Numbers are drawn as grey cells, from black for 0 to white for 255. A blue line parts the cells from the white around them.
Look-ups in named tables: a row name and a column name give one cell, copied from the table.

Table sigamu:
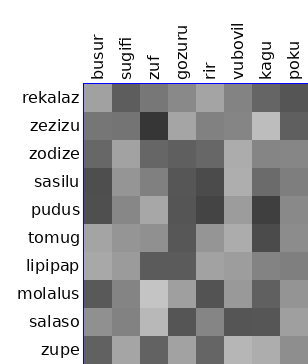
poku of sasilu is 126
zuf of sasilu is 128
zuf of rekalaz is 119
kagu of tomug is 75
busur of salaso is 144
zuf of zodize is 102
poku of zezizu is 95
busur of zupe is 97
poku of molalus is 148
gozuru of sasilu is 86
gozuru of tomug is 87

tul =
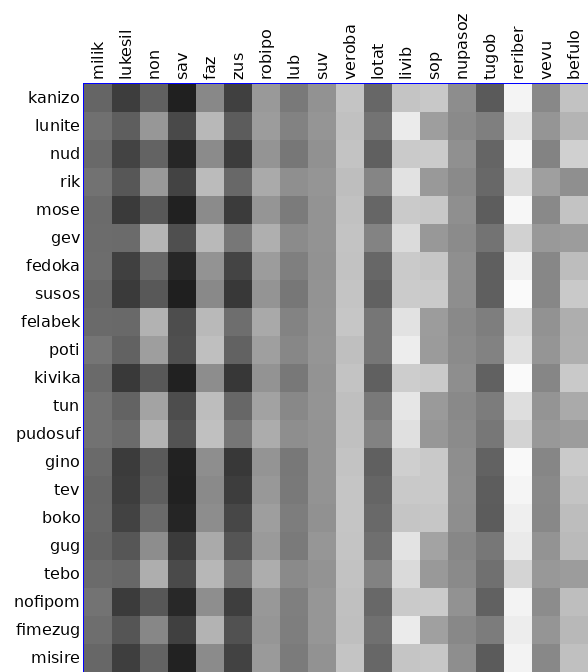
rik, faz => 187
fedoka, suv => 146
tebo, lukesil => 103
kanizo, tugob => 90
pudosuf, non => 179
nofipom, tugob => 97
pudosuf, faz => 192
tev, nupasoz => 143
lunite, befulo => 180
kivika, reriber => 250
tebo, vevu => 152
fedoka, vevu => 135
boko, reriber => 239
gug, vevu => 147
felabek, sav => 77
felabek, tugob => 126
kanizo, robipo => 153

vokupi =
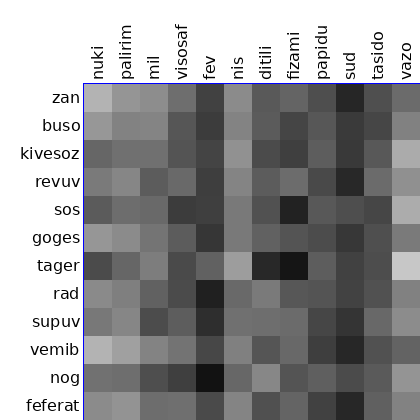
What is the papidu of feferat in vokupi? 65
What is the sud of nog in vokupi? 75
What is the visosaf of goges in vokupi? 92
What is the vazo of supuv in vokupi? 140
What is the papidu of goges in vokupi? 76
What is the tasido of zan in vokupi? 79
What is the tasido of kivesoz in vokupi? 88
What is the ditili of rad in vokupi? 122
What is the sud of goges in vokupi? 55
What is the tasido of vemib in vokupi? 81
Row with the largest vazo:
tager

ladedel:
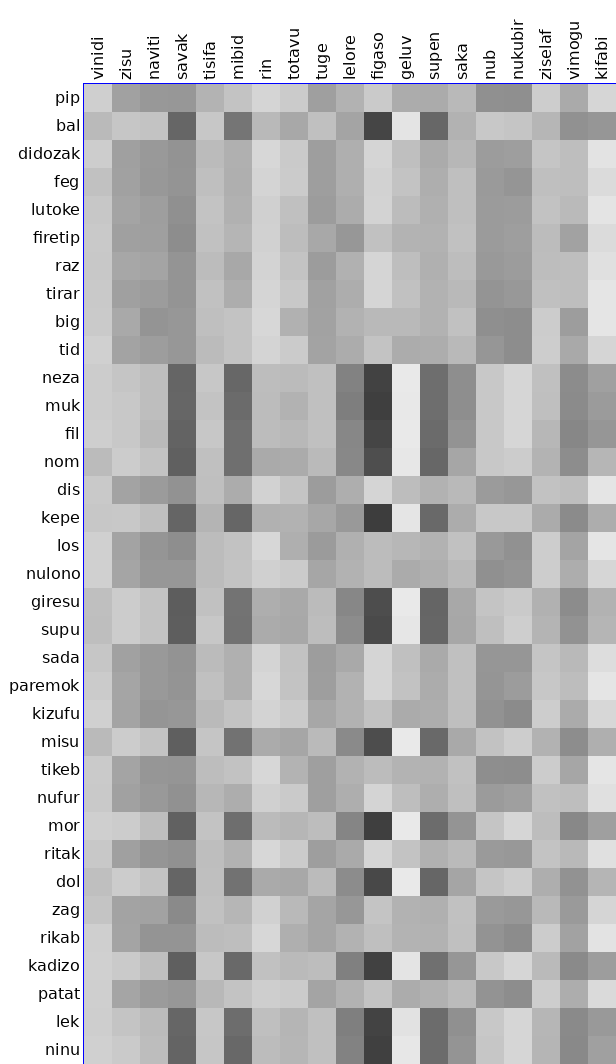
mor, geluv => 233
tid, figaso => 195
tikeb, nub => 142
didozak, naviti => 153
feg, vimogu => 190
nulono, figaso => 188
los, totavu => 175
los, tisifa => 188
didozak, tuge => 158
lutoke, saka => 191
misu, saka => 169
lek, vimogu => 138

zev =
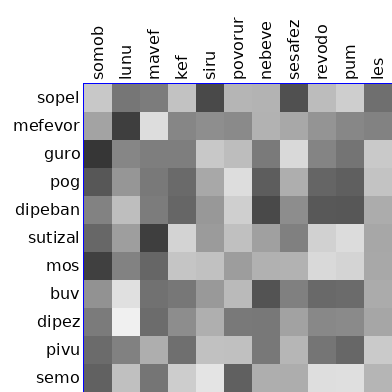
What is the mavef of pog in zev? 121
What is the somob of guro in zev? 54
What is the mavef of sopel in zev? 124
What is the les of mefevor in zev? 130
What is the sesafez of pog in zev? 174
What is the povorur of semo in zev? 96
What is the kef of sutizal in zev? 211
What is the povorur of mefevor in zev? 138
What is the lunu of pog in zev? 150
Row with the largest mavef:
mefevor

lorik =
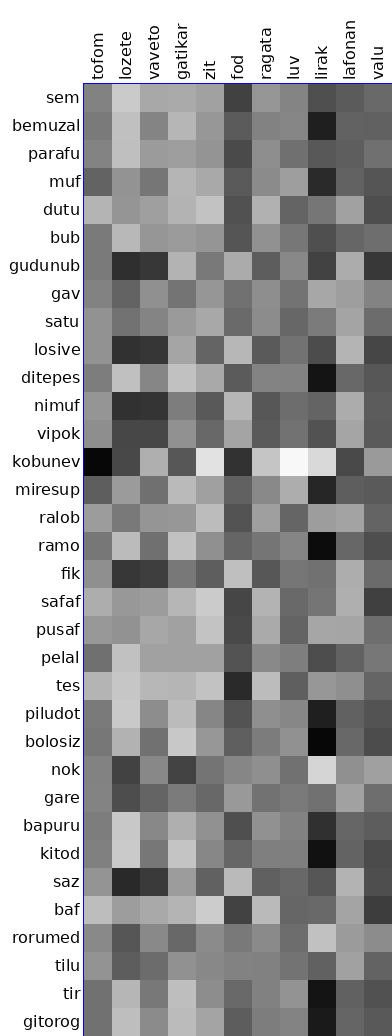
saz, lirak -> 86
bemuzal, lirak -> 31
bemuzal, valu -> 97
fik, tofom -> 143
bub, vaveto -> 150
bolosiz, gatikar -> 200
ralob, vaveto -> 149
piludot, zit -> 134
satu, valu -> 108
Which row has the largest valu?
nok

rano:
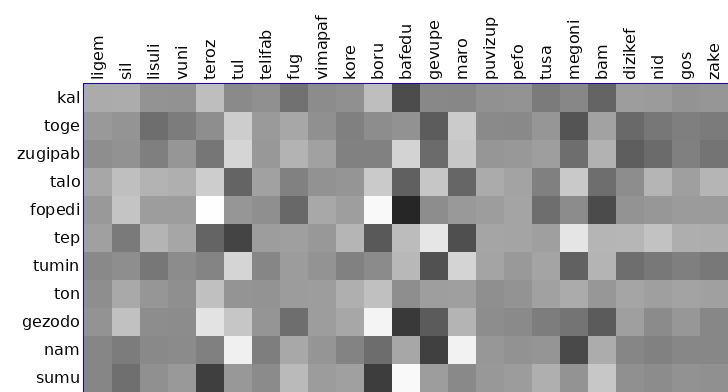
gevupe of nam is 64
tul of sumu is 152
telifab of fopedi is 143
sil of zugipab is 146
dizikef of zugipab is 94
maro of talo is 102
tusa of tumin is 164
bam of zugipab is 178
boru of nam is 109
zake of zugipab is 116

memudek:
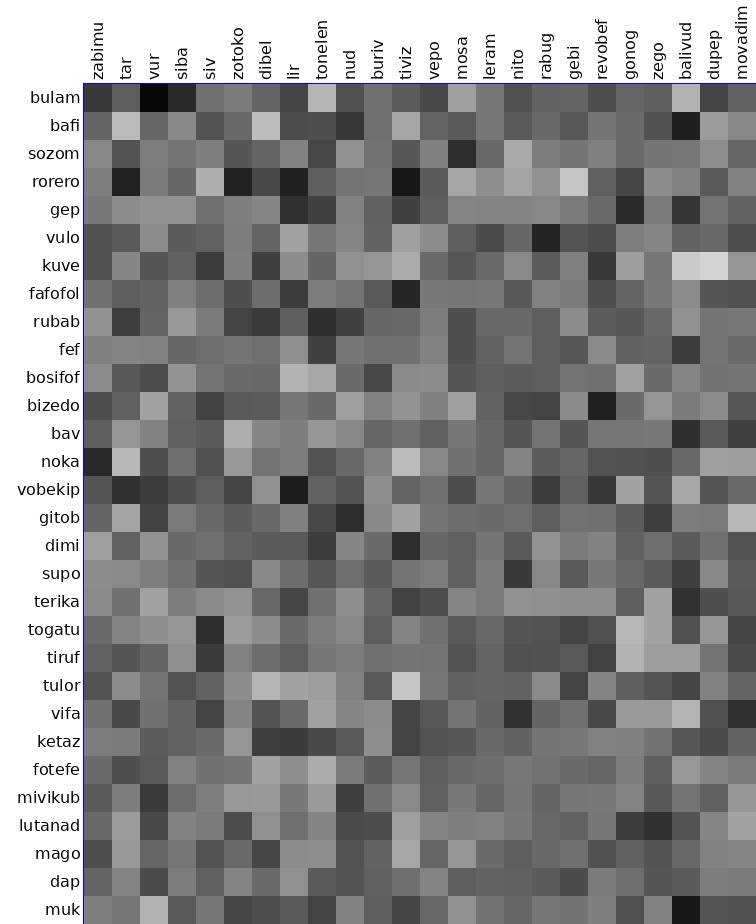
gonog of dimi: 97
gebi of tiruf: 89
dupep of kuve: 212
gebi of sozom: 117
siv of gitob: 105
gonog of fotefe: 124
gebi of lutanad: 98
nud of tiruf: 124

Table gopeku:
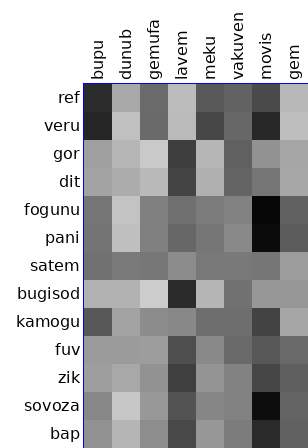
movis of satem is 118
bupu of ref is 44
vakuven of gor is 96
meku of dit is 176
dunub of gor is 182
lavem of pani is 103

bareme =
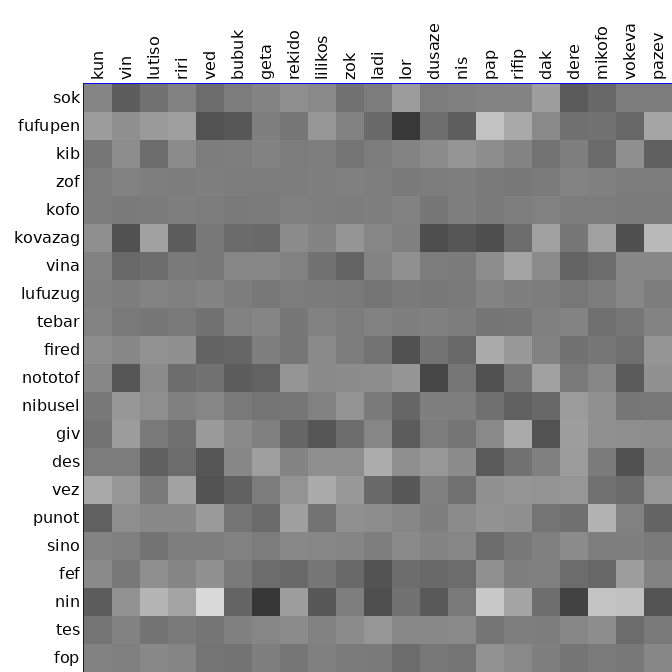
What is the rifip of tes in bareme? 126
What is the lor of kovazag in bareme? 128
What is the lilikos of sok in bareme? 137
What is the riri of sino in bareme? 127
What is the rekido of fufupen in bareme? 118
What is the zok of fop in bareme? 123
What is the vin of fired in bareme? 135
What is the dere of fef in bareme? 108
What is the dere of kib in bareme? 127
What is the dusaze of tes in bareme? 136
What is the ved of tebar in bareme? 114
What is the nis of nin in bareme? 121
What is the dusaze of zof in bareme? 125
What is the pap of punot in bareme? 146
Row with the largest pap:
nin

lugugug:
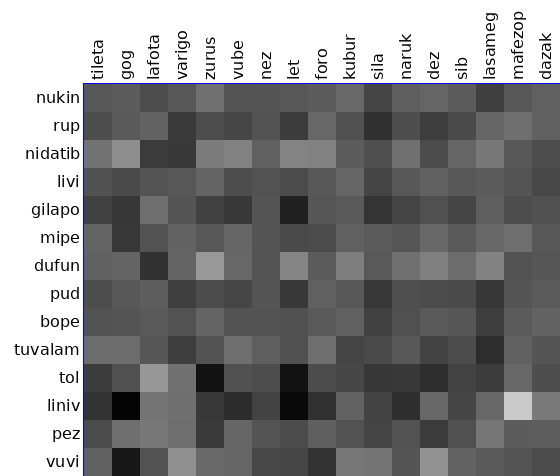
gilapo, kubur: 90
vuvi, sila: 116
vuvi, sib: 99
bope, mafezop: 91
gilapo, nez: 84
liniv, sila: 67
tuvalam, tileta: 108
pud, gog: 88
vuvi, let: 70
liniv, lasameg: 103
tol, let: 18
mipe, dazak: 87
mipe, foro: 75
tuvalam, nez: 94
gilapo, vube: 56
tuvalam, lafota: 86
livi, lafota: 84
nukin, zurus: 112
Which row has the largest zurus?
dufun

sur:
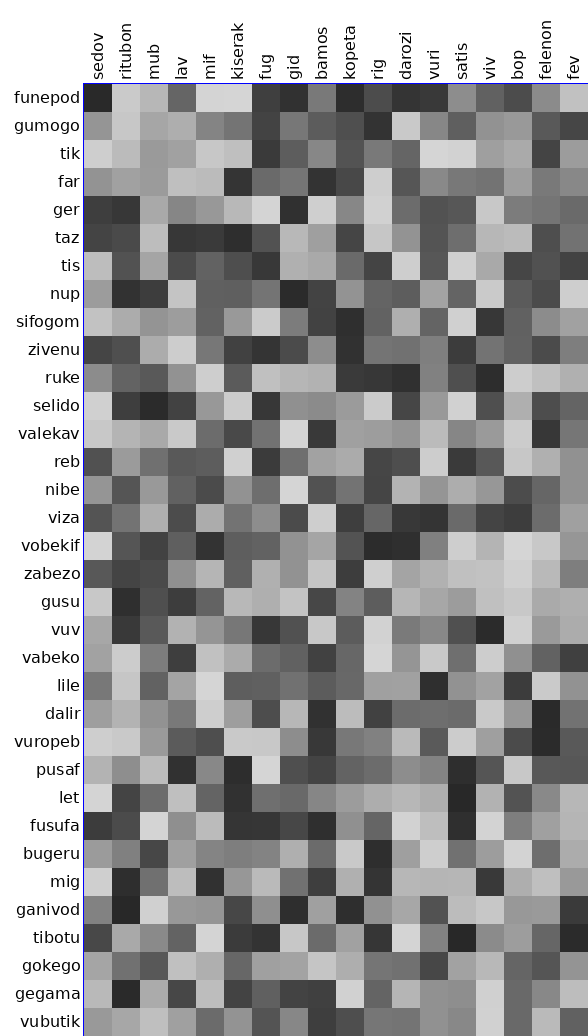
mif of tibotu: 212
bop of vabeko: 144
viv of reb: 88
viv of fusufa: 211
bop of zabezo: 208
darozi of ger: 108
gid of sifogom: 124
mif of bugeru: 132
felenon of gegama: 136
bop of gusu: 200
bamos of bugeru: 107
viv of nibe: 151
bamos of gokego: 197
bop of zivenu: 98
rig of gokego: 117
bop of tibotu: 157
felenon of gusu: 170

